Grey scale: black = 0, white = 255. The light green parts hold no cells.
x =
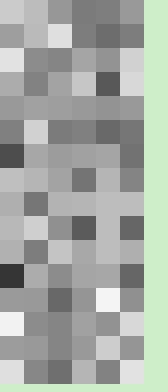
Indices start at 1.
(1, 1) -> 204
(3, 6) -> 209
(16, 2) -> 135
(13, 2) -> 152
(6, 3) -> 123
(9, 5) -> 189
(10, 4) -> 91
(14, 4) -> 162
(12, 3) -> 140
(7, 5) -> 165
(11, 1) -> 177
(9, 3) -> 179
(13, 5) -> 244
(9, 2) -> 117
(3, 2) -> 141
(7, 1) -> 77
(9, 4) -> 181
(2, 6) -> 124
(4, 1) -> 172
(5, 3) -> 157
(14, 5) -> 146
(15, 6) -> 149
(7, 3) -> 156
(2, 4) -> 125
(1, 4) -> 123
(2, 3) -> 222
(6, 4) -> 128
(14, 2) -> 140
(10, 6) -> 102
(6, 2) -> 208

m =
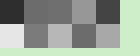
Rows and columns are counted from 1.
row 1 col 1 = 46
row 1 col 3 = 111
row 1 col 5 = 68
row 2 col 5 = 168

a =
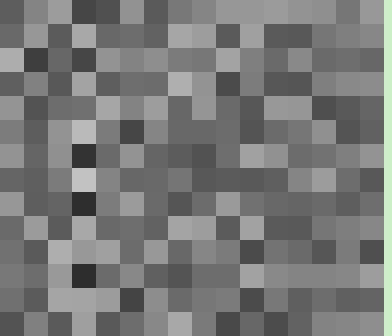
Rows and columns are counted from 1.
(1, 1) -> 93
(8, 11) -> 89
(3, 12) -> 106
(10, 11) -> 162
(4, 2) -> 129
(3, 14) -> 106
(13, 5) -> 156
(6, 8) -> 104
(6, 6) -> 70
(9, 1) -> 151
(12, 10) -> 109
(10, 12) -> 90
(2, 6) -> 109
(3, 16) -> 103
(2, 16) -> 135
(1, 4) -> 70
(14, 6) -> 109
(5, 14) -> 79
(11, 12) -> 115
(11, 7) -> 152
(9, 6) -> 155
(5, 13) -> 150
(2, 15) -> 127
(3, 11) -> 127
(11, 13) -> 106
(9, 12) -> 104
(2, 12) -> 90
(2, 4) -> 168
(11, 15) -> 123
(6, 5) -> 123
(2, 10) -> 90
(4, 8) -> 175
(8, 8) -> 117
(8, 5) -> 132
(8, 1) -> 101
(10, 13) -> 89
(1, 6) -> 146

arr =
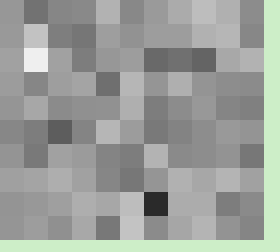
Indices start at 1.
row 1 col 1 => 151
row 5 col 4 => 144
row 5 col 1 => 149
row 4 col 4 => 164
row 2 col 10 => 182
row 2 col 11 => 135
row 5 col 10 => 133
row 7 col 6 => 125
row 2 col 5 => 158
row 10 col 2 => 157
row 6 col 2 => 125
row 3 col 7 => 105
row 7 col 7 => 179
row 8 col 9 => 167
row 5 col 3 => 139
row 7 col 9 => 141
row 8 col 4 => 161
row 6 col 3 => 93
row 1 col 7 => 154
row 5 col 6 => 175
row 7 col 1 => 148
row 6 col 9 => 141
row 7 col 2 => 121
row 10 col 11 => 133
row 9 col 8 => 172
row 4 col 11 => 139
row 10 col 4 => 168
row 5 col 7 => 125
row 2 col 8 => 157
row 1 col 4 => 137
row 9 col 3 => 159

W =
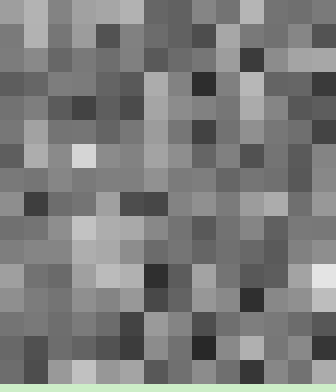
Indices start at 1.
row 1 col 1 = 158
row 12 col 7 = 47
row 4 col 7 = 172
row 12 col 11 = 88
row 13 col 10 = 137
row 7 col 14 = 132
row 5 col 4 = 67
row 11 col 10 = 112
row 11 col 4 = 174
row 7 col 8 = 142
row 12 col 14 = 228
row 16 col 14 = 172
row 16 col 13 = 114
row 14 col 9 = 78
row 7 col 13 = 90
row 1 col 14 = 122
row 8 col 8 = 123
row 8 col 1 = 121
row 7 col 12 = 116
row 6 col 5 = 100
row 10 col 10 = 114
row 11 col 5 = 169
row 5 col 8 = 140
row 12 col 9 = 163
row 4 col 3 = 125
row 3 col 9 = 118
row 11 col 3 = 133
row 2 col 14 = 83
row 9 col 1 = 142
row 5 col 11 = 171
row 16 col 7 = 88
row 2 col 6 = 129
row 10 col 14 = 120
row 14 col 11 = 126
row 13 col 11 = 47
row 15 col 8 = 113
